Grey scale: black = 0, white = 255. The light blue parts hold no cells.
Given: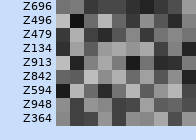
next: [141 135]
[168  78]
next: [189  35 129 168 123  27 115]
[43 49]
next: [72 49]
[35 57]
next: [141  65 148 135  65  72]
[160  93]
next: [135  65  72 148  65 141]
[135 168]
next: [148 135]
[65 72]

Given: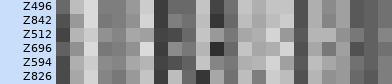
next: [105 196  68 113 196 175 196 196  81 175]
[139 160]
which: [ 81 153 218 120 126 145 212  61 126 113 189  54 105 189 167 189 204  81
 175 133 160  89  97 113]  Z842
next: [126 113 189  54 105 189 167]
[189 204]
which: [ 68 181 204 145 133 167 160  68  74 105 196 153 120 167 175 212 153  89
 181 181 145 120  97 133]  Z512
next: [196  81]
[175 139]
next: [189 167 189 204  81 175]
[133 160]
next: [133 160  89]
[ 97 113]

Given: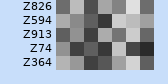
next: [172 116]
[204 103]
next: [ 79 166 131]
[224 109]
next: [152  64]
[ 87 160]
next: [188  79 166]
[131 224]
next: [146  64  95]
[ 56 196]
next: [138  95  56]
[204 188]

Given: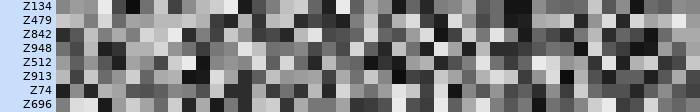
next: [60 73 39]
[185 227]
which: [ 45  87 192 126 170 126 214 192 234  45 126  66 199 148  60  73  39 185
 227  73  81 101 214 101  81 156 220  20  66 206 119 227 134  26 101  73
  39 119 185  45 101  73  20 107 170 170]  Z842
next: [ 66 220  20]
[134  87]
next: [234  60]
[ 81 214]
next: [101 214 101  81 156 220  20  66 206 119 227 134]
[ 26 101]
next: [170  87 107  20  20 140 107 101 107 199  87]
[140  20]
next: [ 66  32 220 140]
[ 73 107]

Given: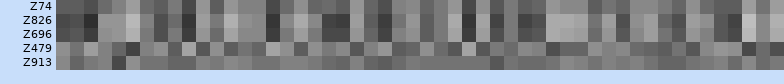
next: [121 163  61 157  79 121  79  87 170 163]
[157 107]
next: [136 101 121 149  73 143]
[ 87 121]
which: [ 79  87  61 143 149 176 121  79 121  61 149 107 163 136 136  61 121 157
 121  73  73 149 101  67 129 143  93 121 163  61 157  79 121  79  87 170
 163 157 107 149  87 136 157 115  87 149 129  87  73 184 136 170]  Z696

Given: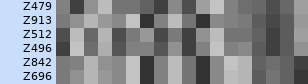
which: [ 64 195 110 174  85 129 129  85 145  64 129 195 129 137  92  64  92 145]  Z496
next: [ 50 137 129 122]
[92 72]
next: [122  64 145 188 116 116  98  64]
[ 92 159]
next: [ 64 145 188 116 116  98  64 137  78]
[159 195]
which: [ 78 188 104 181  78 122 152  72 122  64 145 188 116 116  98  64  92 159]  Z512
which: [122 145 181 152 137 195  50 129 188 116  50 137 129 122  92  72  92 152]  Z913

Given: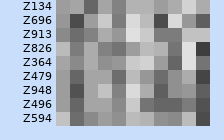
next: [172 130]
[116 157]
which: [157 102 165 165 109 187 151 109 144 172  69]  Z479
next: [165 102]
[165 130]
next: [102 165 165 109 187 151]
[109 144]

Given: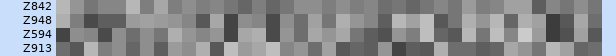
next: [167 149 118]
[183 161]
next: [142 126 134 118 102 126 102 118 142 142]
[126 142]
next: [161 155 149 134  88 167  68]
[142 134]
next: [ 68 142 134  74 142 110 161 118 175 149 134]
[ 94 183]
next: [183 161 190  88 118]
[175 149]
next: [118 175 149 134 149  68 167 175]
[ 74 149]

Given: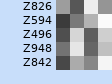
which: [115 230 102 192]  Z948
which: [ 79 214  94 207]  Z496
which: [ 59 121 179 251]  Z594
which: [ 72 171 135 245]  Z842

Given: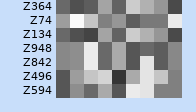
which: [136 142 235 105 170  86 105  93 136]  Z948
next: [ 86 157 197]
[212  53]

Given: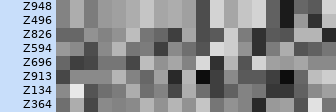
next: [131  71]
[173 111]
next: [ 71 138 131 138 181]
[146 181]

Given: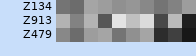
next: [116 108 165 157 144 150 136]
[116 130]
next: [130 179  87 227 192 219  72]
[186  31]
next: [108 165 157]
[144 150]
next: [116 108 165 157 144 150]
[136 116]
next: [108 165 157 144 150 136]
[116 130]
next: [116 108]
[165 157]

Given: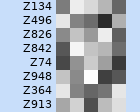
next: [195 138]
[253  64]
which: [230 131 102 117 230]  Z364

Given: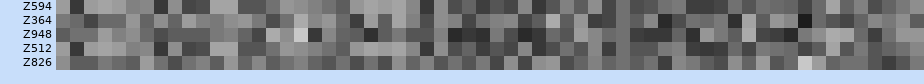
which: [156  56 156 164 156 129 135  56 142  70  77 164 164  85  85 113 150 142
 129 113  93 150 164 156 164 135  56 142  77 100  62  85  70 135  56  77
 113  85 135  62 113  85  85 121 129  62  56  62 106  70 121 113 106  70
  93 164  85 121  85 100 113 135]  Z512
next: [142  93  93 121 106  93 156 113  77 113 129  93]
[150 100]
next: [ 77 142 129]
[ 70 113]
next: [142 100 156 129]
[121 142]
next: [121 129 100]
[ 70 171]
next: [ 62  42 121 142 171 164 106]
[ 62 113]
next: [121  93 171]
[70 62]

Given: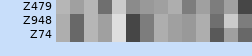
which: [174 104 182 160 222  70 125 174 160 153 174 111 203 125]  Z948
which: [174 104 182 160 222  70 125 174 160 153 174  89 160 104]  Z74

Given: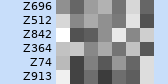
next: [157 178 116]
[215 102]
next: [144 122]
[227  82]
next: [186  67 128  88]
[151 102]
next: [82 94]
[144 233]
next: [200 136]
[170 116]

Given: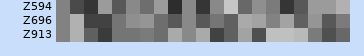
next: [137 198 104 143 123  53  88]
[155 155]
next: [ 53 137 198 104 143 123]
[53 88]
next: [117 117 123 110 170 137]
[170  66]

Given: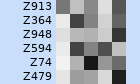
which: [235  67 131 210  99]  Z364
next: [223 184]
[178 204]

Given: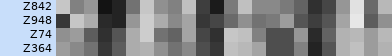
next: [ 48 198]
[192 129]
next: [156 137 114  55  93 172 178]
[144 114]

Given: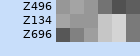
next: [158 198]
[212 122]
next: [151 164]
[151 115]
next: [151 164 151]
[115  81]
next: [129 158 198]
[212 122]

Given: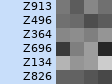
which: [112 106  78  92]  Z496
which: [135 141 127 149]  Z364
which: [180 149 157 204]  Z134

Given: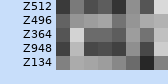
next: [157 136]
[107  39]
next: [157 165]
[115 149]
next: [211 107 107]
[ 93 157]

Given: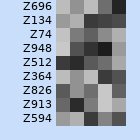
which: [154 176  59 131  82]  Z594
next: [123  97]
[139 176]

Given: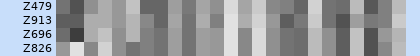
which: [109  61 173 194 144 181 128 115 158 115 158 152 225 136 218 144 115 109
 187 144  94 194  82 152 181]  Z696
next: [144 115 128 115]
[158 115]
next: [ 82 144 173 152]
[194 102]
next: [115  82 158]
[121 128]
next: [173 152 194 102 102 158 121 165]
[144 218]
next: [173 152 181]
[136 102]

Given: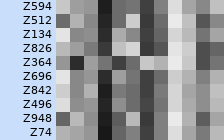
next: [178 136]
[ 37 108]
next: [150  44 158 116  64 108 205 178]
[128 178]
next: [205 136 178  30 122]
[108  64]
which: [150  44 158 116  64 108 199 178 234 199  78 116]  Z364

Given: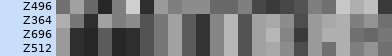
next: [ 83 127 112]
[199 175]
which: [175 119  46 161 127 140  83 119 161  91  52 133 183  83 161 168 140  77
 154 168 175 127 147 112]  Z364
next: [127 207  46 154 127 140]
[140 104]
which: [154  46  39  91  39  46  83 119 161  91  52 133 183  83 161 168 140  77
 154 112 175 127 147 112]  Z512
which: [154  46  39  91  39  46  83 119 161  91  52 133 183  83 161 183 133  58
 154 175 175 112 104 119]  Z696

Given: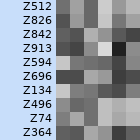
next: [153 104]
[198 119]
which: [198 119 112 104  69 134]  Z594

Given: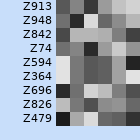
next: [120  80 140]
[147 104]
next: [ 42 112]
[210 188]
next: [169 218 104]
[96 50]

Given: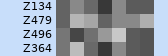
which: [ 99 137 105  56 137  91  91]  Z134
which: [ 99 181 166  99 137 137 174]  Z479

